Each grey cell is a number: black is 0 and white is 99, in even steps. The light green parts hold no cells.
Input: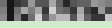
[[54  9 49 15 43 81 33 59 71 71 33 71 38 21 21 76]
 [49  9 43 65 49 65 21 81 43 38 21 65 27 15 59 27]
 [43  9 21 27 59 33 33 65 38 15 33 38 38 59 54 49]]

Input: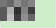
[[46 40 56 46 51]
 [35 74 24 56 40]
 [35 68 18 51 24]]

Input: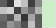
[[36 20 87 75 25 53]
 [42 31 70 20 64 36]
 [36 58 48 31 75 36]
 [75 81 25 58 42 70]]

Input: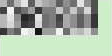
[[71 43 71 88 37 77 66 61 37 55 43 88 55 31]
 [71 83 61 21 26 83 43 49 31 66 55 37 55 21]
 [71 88 55 15 21 88 43 49 26 66 55 37 55 21]
 [21 49 37 94 88  9 61 61 94 43 77 71 83 55]
 [26 94 31 43 61 21 49 49 77 49 77 49 83 31]]

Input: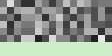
[[69 24 63 69 69 41 63 63 53 24 69 30 41 30 58 24]
 [74 19 58 47 47 74 63 36 63 24 69 24 63 36 36 30]
 [53 24 53 41 41 79 53 30 69 30 47 36 69 69 19 63]
 [47 85 41 19 19 63 47 24 47 74 47 74 63 41 47 47]
 [36 58 30 79 79 13 30 85 53 53 30 53 36 13 90 19]
 [36 47 19 58 58 63 19 58 79 41 24 47 63 30 58 36]]

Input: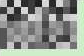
[[77 17 83 17 23 12 83 17 83 49 23]
 [33 54 66 54 66 54 23 66 28 23 66]
 [60 44 54 66 49 60 28 60 54 38 60]
 [33 60 49 60 44 60 38 49 60 38 54]
 [33 77 28 72 38 44 44 28 72 77 44]
 [72 17 23 38 83 77 38 83 28 77 83]
 [23 72 17 83 23 72 44 28 17 33 17]]

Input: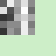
[[20 26 71 81 65]
 [38 92 65 87 54]
 [87 32 59 98 43]
 [43 54 54 92 48]
 [20 59 48 92 59]]
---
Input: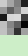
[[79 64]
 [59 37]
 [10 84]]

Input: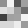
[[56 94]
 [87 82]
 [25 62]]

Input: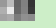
[[59 73]
 [68 91]
 [63 66]]

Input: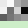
[[91 97]
 [94 44]
 [36 46]]

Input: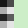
[[ 9 29]
 [67 89]
 [14 36]]

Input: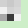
[[81 78]
 [93 82]
 [65 23]]

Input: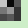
[[76  3]
 [46 59]
 [28 34]]
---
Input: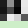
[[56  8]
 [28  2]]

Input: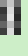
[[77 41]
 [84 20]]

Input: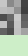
[[53 64]
 [71 56]]

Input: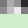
[[67 56]
 [74 91]]

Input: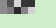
[[31 83]
 [48 16]]

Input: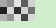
[[55 88]
 [84 18]]

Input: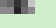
[[40 20]
 [52 14]]

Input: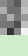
[[46 35]
 [43 44]]
